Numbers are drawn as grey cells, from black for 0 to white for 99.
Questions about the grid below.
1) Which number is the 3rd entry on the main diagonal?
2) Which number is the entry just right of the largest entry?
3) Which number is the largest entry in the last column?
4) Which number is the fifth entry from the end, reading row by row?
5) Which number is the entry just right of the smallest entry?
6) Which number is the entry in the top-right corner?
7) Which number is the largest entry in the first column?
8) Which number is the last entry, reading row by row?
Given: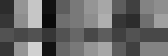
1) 32
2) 7
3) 62
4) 65
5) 43
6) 55
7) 32
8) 51

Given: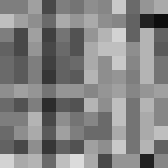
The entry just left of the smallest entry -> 13
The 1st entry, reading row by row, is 49
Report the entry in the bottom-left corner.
82
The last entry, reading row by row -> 52
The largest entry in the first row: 78
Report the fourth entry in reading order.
28
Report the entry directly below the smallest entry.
38
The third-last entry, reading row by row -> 58
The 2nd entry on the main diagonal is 62
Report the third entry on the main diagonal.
62
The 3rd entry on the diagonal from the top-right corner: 38
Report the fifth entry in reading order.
49
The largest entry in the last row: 85
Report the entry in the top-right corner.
66
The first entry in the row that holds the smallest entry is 74
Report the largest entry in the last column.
74
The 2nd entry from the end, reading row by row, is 13
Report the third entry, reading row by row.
62
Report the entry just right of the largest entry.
66
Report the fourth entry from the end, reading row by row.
58

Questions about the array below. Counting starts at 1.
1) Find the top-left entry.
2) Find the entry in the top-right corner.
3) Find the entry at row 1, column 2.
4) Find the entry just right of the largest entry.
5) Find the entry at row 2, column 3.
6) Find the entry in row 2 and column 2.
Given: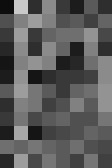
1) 5
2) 18
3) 78
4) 18
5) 61
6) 50
